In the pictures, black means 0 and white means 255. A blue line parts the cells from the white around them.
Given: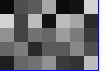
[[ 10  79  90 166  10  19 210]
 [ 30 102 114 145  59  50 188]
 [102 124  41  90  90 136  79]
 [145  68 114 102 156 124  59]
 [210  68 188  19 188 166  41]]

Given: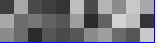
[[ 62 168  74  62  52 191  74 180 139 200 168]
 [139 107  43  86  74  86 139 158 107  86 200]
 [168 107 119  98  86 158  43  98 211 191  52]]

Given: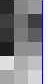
[[ 28 144 144]
 [ 40 134 153]
 [ 50 122  92]
 [ 62 113  62]
 [165 183 214]
 [224 174 193]]

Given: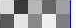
[[ 90 229 138 239 126]
 [217  58 182 102 160]]

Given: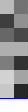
[[ 62 145]
 [103  72]
 [125  50]
 [175 175]
 [187 115]
 [199  39]
 [210 164]]

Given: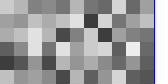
[[ 61  85 149  73 182 149 172 138 105 149  95]
 [ 95 138 225 117 225 160 203 213  95 237 105]
 [160 149 192 172 192 225  61 213 117 160 192]
 [172 192 225 182  73 129 203  61 160 129 117]
 [192 149 160 138  73 182  95 149 213  95  85]
 [203 182 129 138 117 182 117 105 213 105 160]]

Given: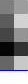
[[  5  50]
 [ 69 148]
 [ 92 210]
 [102 200]
 [126 157]]

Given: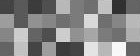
[[ 68  89  59  79 184 123 111 193  48 100]
 [100 193  68 157  59  68 228 184 247 100]
 [134 205 100  79 205 145 166 123 111 175]
 [157  89 145 134 111 123 217 111 134 184]]
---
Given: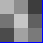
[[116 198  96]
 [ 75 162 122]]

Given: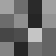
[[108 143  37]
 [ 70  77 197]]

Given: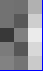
[[114  88 206]
 [ 56 128 235]]

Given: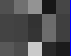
[[67 65 50]
 [67 65 52]]

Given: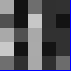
[[ 80  19 199]
 [169  80 169]]

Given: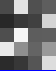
[[ 40  57  64]
 [ 78 246  93]]

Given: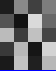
[[ 84  18 218]
 [187  60 193]]
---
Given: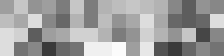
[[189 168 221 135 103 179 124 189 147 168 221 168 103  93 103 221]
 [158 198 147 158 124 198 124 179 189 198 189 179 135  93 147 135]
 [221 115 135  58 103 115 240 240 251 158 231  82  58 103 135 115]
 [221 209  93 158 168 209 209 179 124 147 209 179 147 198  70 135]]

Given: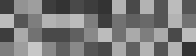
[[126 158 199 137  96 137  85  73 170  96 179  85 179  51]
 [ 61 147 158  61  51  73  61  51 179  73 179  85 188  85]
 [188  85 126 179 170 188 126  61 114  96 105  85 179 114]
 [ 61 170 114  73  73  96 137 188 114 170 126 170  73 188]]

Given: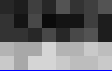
[[201 168 213 213 201 189 189 201]
 [179 168 168 213 179 179 201 189]
 [ 51  20  72  11  20  20  63  29]
 [ 39  29  63  39  83  51  63  83]
 [ 51  51  39  72  39  72  83  29]]

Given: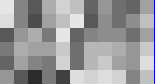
[[ 88 150 173 121 230 100 132 141 141 111 161]
 [121 173 161 161 201 111 183 183 173 150 201]
 [100 161 132 121 210 111 183 201 161 150 221]
 [230 132  88 173 210 192 100 150 111 100 161]
 [221 132  76 161 192 230  88 141 111 141 192]
 [150  88  44 121  65 221 210 221 210 132 192]]

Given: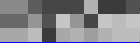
[[168 168 188  59 168 177 158 177 188 188]
 [104 104 149  82 198 149  70 198 188 198]
 [138 138  93  70  70  70 177  59  59  82]]

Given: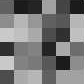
[[ 77 170 182  97 161 161]
 [202 192 170  77  48 192]
 [141 182 150  97  87 182]
 [ 48 121 130  36 170 109]
 [202 130 121  87  27 141]
 [ 97  27  36 161  68  27]]
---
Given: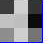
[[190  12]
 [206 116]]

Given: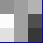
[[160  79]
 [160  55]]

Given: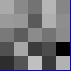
[[151  90]
 [ 93 139]]

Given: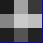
[[202 191]
 [ 84  34]]

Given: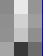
[[209 158]
 [197 143]]

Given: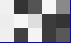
[[246 222]
 [ 65 244]]

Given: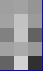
[[194 155]
 [196  98]]

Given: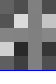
[[219 127]
 [131 128]]
